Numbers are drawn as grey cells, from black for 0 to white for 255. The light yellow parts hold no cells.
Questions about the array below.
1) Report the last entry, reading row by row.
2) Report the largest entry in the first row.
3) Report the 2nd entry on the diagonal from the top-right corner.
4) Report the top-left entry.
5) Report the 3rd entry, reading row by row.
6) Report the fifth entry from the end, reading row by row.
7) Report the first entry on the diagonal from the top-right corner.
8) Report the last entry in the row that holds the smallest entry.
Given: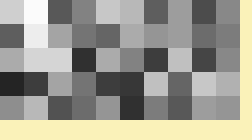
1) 149
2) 251
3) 108
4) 207
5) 88
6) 48
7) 136
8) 177

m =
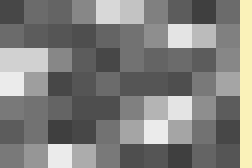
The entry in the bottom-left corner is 121
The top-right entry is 107
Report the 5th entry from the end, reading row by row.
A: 78
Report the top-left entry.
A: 71
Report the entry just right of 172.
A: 121
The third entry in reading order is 100
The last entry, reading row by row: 85
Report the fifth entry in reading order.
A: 216
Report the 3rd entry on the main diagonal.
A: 135
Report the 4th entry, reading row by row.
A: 135
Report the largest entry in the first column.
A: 235
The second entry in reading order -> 107
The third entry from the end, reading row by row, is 63
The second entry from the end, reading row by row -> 100
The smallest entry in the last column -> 71
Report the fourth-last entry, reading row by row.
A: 85
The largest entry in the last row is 235

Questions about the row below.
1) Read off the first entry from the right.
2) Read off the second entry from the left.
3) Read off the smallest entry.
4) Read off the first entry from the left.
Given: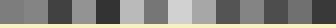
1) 57
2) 132
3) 51
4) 125

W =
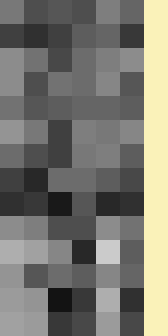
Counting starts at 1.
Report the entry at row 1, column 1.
120
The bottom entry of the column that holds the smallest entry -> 56
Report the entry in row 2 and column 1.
64
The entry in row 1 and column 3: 86
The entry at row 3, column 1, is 140
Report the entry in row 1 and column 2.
78
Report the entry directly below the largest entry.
134
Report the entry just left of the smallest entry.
148
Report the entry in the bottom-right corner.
72
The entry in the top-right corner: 101
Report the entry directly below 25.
78
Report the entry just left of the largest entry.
40
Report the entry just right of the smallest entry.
56
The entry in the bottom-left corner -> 161
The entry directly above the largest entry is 140
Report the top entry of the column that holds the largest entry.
126

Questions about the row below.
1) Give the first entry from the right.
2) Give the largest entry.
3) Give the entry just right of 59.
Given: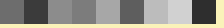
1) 46
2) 209
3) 140

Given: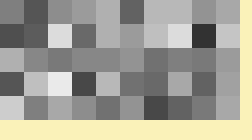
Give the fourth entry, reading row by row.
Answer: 155
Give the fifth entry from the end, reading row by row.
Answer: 147
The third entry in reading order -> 141
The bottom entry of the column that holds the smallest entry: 121
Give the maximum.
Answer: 234
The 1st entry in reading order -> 127
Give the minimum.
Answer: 50
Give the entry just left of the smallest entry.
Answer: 220
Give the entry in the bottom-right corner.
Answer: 168
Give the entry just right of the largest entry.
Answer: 72
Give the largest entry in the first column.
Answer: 205
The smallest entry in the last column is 155
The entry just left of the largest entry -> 191
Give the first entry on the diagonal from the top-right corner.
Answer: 168
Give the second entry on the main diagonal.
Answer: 92

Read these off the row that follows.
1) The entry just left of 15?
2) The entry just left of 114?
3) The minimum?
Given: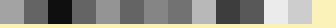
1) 100
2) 133
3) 15
